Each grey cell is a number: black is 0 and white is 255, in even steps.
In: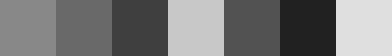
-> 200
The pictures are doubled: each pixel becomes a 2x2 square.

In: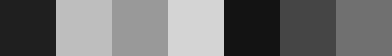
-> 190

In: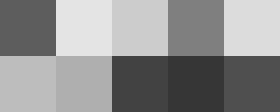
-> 220

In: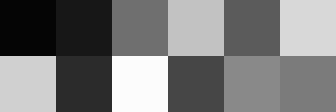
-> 216

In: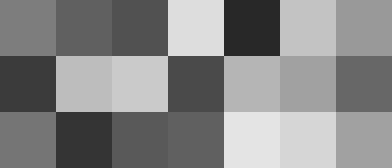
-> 221

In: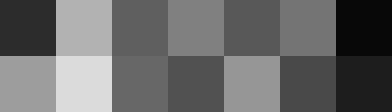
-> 178

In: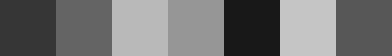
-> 185

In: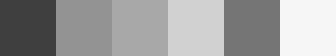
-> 209
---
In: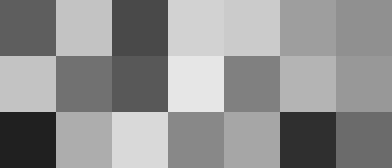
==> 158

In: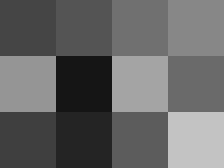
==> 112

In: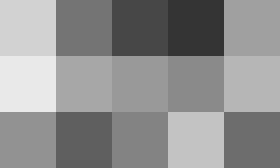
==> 52

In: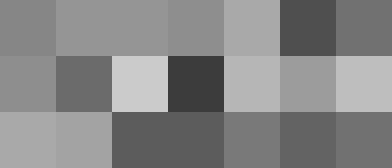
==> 79

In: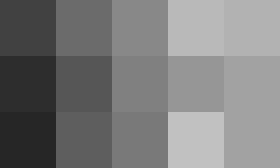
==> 185

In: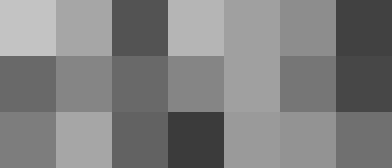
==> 141
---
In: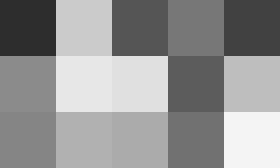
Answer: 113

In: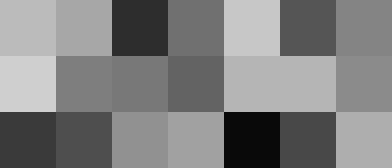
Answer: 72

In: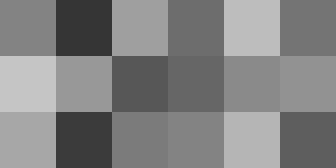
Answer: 181

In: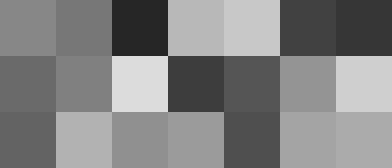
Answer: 163

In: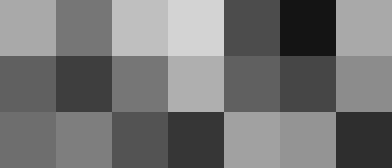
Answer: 148

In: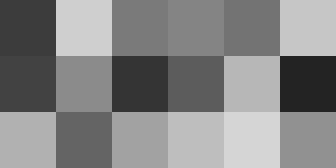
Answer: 213
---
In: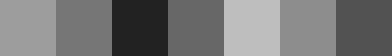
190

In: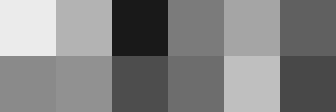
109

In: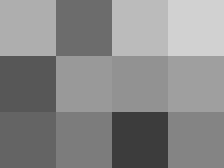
124

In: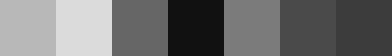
123

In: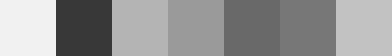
105

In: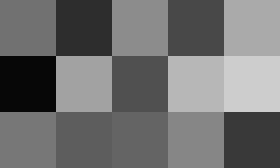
100

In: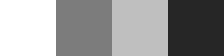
124

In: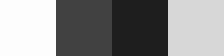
65
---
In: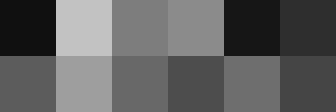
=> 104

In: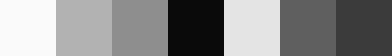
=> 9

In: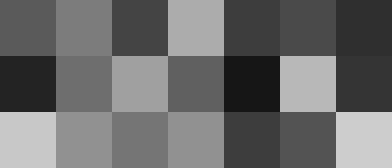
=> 145

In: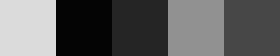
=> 4

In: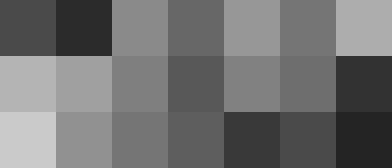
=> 95

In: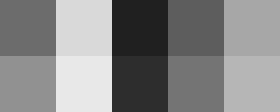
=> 232

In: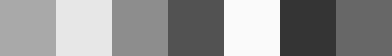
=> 82

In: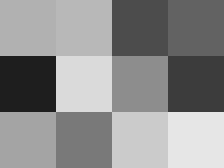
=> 164

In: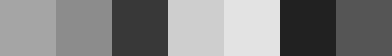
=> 206

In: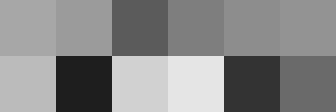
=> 209
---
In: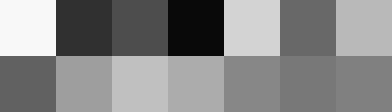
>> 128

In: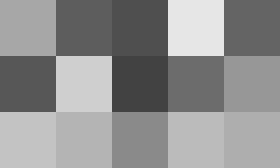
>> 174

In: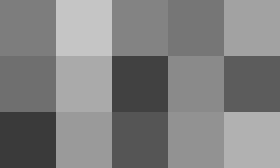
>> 177

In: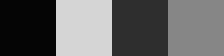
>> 134

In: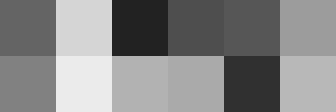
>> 184

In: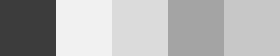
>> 199
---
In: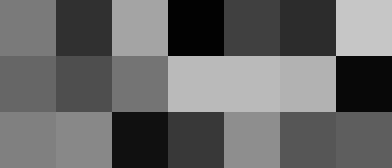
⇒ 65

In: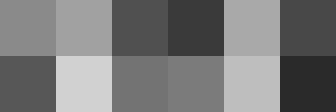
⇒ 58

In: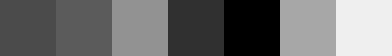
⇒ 0

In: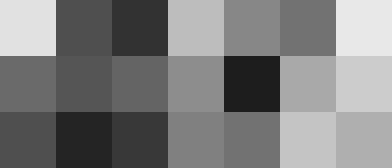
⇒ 135

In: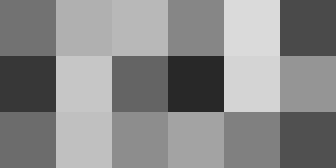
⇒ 134

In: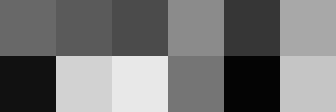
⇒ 139
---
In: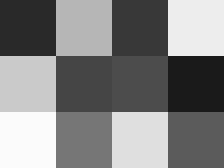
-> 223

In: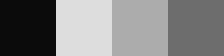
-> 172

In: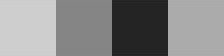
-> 36

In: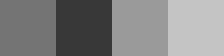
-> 154

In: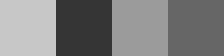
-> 155

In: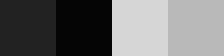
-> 214

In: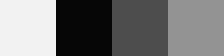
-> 77

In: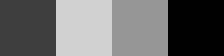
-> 150
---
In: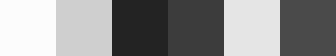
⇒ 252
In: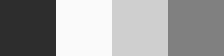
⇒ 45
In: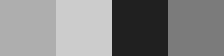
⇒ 174
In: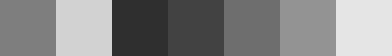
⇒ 126
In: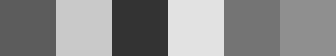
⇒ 92
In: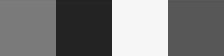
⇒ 122
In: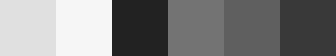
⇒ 224
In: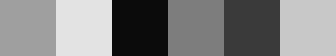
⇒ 159
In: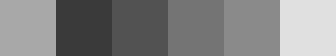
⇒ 167
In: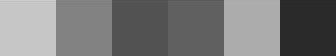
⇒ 198
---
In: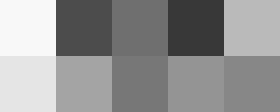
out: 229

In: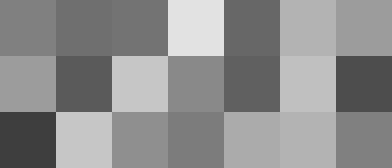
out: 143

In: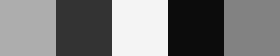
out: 173

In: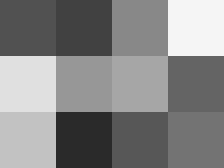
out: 100

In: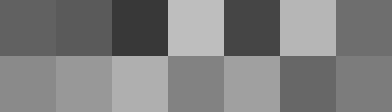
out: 175

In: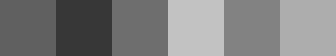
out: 55
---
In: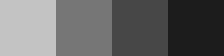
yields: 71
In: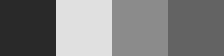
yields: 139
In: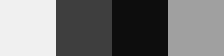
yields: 13
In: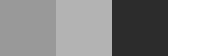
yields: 44
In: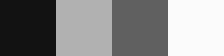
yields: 96
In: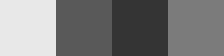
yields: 52
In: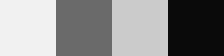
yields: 203
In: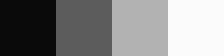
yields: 178
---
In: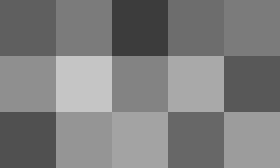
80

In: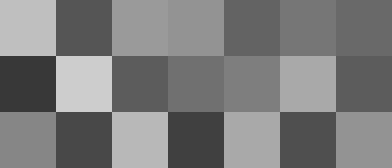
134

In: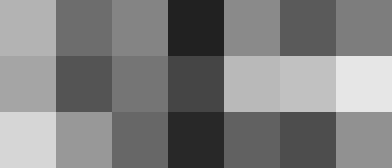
214

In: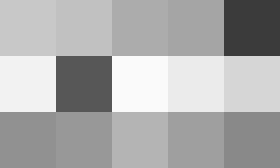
145

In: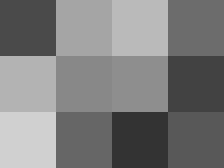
208

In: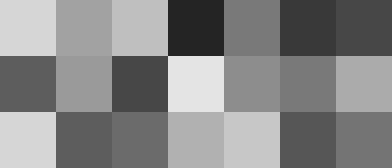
214
